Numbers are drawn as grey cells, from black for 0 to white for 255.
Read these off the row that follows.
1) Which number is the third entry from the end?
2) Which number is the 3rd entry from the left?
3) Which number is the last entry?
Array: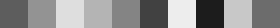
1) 28
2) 222
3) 108

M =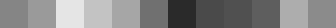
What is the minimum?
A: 42
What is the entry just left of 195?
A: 229

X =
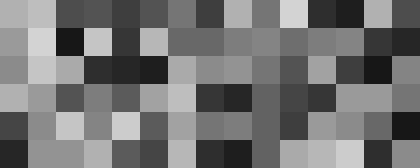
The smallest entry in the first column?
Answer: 38
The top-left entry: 177
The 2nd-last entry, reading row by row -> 46
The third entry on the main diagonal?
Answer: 170
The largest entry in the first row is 211
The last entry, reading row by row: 139
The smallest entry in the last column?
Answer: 23
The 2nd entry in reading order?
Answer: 190
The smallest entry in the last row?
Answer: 30
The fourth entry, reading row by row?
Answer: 83
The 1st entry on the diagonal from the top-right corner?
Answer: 77
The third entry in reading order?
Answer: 77

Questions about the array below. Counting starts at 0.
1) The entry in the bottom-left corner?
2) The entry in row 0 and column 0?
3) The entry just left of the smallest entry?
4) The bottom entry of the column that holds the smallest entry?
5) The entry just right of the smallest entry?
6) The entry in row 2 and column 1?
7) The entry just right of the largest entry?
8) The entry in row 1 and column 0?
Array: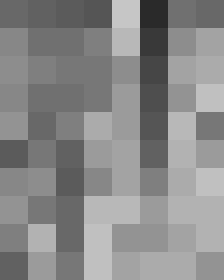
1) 97
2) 104
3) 198
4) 171
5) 112
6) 127
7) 42
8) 135

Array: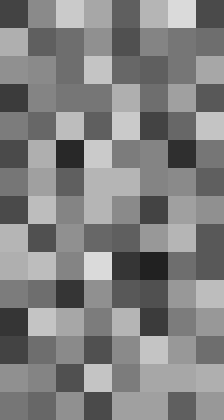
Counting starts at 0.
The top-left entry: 67
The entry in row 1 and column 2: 110
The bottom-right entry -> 152
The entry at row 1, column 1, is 95
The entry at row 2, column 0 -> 144
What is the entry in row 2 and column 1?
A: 138
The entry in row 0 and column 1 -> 138
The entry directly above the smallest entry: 152
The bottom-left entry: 118
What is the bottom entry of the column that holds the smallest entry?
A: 160
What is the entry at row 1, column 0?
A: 175
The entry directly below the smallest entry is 80
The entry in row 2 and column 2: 110
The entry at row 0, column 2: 202
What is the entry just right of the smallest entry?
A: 110
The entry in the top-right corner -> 74

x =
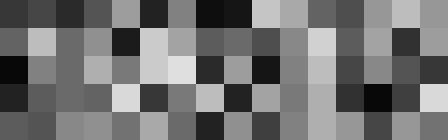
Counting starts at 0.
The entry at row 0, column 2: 42
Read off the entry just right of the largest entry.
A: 42
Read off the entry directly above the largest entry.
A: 163
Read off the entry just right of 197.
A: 169
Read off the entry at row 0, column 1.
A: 70
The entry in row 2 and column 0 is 8
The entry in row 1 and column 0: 99
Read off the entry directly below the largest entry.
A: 121
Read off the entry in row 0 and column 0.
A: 55
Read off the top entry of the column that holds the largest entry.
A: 129
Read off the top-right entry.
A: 151
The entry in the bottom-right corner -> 114
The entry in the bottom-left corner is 92
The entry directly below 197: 78
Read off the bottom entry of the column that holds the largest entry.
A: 106

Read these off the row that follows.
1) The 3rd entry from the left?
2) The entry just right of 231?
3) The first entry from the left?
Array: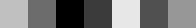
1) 0
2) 80
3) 192

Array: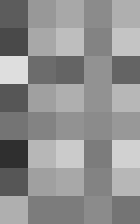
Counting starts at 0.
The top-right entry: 175
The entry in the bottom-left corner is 175
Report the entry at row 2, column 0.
222
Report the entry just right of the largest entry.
108
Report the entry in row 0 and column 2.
168
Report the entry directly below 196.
100
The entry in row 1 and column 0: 73
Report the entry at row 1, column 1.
168
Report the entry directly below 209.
183
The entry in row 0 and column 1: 152
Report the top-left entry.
92
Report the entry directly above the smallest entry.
116

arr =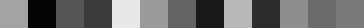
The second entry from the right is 107
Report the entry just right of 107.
121
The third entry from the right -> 142
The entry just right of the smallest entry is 85

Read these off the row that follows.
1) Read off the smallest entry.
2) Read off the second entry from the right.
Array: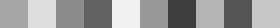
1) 62
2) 84

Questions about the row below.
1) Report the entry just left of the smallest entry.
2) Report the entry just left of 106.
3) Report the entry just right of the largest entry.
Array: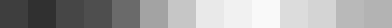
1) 62
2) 78
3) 220

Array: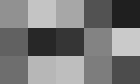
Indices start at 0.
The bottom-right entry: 76
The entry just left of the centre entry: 39
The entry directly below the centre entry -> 190
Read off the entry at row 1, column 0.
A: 97

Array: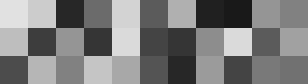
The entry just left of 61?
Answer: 190
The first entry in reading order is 225
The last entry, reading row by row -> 113
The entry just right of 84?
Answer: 39
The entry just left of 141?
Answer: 53
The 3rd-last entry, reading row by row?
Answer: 68
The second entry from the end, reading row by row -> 121
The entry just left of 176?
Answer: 91
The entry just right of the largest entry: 204
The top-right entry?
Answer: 129
